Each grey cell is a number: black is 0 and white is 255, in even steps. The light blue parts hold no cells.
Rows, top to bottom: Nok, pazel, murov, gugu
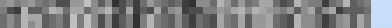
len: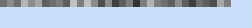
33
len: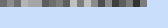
21
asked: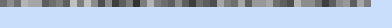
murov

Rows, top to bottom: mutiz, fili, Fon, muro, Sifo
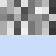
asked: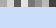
muro
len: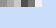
6
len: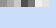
7
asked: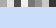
Sifo
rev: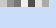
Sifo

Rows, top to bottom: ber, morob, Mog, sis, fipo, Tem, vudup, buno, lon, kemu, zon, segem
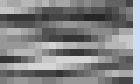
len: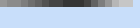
19
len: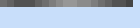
19
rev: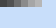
buno

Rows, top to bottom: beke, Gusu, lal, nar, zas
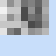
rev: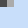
nar
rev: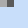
Gusu
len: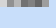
7
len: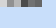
6
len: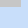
3
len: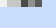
6
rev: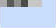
Gusu

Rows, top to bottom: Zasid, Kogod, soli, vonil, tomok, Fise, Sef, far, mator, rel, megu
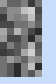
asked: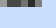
Fise
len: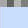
4

